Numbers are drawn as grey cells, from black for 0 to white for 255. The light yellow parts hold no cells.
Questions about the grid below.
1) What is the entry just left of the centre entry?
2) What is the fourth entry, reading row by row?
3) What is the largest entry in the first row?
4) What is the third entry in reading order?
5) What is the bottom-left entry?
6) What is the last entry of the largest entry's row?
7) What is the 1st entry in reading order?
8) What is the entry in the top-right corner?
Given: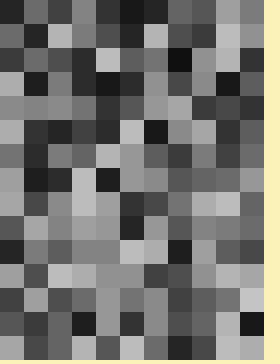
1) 30
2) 131
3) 159
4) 65
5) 166
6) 196
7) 37
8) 123

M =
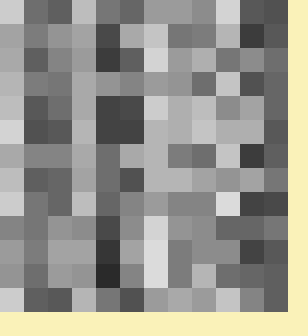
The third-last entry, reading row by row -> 196
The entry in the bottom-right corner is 95
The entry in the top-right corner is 81
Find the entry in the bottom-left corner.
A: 204
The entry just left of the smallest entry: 148
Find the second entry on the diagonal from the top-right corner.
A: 60
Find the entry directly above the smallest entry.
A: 54
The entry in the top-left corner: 204
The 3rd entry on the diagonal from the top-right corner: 118
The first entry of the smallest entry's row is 148
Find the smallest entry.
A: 42
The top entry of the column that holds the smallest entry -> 118
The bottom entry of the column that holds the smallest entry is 118
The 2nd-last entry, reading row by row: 132
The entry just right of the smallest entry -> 132
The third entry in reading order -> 95
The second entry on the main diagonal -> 124
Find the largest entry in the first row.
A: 211
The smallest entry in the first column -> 132
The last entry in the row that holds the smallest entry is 95
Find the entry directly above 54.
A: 73
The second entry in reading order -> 110
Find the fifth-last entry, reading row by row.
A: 169
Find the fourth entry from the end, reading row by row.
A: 155

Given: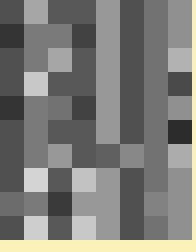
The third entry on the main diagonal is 165
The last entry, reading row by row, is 144
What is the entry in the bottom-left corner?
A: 81
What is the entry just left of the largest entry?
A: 81
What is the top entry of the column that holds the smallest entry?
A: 144
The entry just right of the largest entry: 89
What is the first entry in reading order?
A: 81
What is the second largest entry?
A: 206
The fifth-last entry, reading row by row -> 200
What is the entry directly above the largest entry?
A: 123
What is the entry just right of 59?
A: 152
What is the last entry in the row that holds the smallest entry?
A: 45
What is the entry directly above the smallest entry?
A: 144
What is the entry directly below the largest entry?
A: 123
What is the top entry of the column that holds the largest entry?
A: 165
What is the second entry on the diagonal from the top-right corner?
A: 115
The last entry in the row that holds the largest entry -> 144
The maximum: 212
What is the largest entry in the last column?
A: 178
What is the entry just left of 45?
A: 115

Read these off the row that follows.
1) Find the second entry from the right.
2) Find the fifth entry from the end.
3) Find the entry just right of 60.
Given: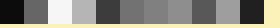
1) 158
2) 128
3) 114

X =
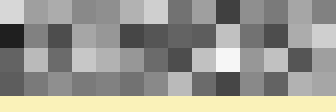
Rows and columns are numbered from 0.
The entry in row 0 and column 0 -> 215
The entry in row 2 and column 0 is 99
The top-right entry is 129
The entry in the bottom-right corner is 166
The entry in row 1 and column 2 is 77
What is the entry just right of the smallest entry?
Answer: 129
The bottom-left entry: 93
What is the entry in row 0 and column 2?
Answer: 172
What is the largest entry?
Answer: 246
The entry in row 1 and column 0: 31
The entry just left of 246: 193
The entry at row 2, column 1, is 186

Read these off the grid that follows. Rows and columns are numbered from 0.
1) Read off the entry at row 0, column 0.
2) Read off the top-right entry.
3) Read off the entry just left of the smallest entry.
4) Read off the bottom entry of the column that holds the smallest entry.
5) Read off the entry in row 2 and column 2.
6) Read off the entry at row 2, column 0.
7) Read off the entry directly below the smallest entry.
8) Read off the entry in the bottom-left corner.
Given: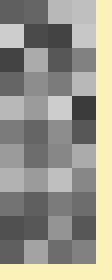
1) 95
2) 191
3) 205
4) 129
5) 87
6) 67
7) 87
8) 95
